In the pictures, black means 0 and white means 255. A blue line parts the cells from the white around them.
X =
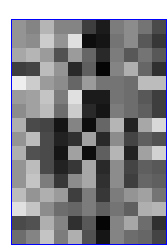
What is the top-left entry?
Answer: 148
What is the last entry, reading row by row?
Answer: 68
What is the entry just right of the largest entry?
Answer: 204
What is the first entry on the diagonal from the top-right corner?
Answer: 74
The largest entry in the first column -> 238
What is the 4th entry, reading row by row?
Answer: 132
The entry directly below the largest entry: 155
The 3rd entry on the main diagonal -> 155
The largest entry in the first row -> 181
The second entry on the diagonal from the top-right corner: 88
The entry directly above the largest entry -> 62
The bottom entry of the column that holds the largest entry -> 109
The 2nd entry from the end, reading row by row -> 102
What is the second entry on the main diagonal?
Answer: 140
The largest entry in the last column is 216
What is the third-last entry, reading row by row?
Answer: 109
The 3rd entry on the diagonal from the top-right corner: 88

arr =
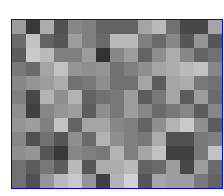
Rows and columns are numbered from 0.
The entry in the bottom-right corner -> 99
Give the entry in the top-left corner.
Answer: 157
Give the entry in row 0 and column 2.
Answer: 172
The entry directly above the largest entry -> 186
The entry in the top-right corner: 165
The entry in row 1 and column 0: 106
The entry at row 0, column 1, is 57
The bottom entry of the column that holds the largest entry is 209
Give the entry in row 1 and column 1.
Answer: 194
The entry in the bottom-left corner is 113
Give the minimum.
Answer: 50
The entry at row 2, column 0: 92
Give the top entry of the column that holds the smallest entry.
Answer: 99
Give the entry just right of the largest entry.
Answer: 86
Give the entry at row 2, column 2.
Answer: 186
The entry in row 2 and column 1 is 201
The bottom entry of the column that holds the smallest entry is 64

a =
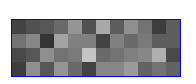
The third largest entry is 169
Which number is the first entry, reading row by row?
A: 67
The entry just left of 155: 135
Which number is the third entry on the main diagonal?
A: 143
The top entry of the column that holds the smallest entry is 87
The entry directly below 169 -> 67
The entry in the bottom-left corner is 61
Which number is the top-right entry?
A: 93
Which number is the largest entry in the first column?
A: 114
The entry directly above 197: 128
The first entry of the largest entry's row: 73
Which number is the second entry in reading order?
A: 80
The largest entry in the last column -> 99
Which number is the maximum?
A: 197

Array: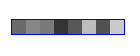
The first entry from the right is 202
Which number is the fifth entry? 87
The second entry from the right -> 81

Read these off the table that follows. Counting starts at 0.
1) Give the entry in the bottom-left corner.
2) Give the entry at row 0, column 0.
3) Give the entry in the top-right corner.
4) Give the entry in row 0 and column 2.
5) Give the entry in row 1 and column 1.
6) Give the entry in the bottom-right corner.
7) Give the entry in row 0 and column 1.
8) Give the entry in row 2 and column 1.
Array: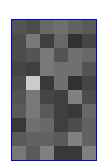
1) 120
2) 84
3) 90
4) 104
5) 120
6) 128
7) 76
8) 84

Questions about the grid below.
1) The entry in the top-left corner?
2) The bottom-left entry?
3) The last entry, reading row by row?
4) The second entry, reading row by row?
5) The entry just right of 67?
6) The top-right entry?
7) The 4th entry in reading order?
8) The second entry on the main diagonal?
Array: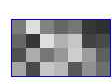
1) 124
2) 165
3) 110
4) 222
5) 74
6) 48
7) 102
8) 55

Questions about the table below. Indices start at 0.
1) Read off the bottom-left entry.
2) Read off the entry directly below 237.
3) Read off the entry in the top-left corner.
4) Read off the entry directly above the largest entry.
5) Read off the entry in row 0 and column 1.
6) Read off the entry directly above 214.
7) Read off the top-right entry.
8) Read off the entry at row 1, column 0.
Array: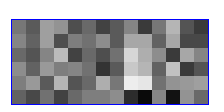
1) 98
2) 44
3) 119
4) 200
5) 90
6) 167
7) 58
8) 133

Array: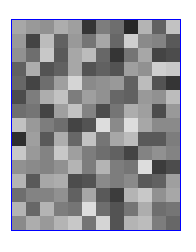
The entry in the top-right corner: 194
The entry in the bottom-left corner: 138
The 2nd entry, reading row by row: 153
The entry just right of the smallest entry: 180
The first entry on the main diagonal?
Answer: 167
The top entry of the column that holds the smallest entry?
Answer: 39
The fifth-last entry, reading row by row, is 83
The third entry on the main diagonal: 200
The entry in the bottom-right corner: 103
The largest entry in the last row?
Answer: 213
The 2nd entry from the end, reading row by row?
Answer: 125
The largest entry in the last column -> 200
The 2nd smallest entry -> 47
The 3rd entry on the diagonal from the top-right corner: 167
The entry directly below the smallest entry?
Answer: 207
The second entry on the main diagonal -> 68
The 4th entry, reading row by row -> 173
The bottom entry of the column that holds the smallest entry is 180
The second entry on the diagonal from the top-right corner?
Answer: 131
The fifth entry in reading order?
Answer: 159
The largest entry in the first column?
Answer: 200

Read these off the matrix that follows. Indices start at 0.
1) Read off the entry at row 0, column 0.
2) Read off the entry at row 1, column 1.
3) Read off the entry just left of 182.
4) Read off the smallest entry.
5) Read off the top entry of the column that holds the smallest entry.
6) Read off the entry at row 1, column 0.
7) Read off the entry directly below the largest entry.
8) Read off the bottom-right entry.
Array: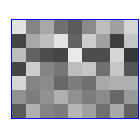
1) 226
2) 168
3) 125
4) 55
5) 213
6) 69
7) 189
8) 98

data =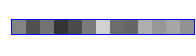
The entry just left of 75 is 52
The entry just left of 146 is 166
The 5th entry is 75
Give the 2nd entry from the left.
81
